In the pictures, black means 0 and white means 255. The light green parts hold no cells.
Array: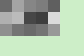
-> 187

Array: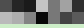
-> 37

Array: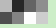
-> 39

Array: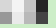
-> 244

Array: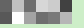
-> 193

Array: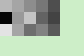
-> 153
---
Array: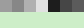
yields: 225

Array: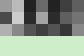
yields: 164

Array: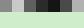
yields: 43

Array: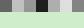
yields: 30

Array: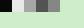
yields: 166

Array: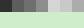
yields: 141

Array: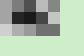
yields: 26
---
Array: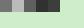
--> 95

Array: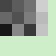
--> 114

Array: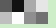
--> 170

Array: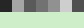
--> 90

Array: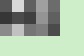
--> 96

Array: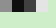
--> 64
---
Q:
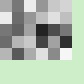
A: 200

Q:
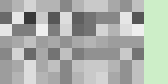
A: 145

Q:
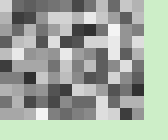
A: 199

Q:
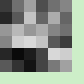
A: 112

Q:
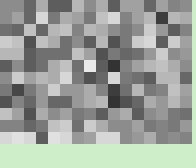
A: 131

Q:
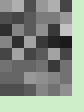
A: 175

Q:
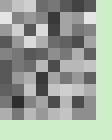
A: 66

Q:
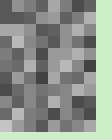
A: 76

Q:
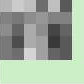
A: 191
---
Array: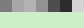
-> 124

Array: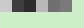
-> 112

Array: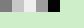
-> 157

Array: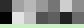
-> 43

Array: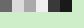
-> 105

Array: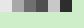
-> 111

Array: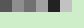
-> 113

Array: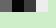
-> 102

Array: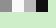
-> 184

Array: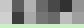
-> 72
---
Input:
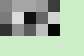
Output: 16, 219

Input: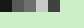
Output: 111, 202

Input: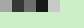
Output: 110, 201

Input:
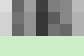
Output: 54, 221

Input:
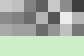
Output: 180, 236

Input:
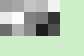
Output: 129, 252

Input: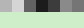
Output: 28, 213

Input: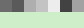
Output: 195, 237
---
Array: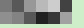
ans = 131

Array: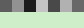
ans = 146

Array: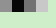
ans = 7

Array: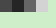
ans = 37

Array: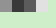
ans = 57

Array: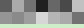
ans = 138
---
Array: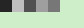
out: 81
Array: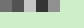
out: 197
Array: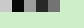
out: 156
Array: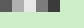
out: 231
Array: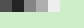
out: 133
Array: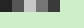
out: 199
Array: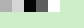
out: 5
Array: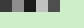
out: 27
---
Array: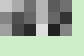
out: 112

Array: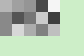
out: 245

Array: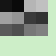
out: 192

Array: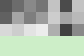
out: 195

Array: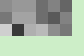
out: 101

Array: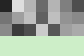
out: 78
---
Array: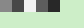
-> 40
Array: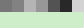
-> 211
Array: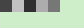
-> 119
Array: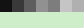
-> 176
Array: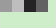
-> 98
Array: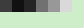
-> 217
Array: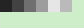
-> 186
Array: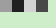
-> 72
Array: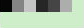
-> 173
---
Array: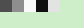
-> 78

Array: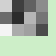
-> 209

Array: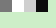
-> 120

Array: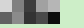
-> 214

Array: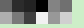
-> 101

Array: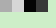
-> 173

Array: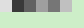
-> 223

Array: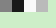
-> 130

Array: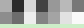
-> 174
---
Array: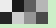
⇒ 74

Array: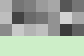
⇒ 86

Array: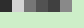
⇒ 82

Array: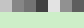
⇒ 115

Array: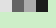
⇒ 171

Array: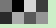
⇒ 60

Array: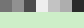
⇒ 116

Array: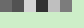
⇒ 106
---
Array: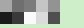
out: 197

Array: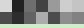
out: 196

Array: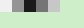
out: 148

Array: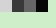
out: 57

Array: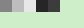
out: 132

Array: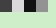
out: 64

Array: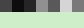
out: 121

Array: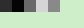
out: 105

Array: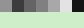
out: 147

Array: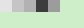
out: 178
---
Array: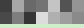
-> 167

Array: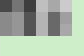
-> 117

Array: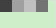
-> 160

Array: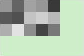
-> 100

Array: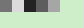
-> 219

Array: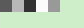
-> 184

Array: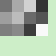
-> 169

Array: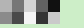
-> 119

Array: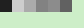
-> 205
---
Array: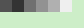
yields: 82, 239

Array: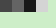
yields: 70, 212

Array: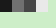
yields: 25, 233

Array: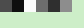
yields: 76, 141

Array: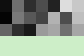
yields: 14, 166

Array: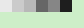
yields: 233, 30

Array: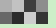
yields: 175, 52

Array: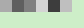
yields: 171, 191
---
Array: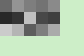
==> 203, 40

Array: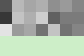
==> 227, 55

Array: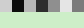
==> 229, 13

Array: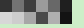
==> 215, 19

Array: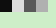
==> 220, 13

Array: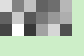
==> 255, 56

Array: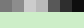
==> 204, 14
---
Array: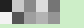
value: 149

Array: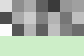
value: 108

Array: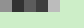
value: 188

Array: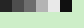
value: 16

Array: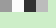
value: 188

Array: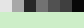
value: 8

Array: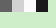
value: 26
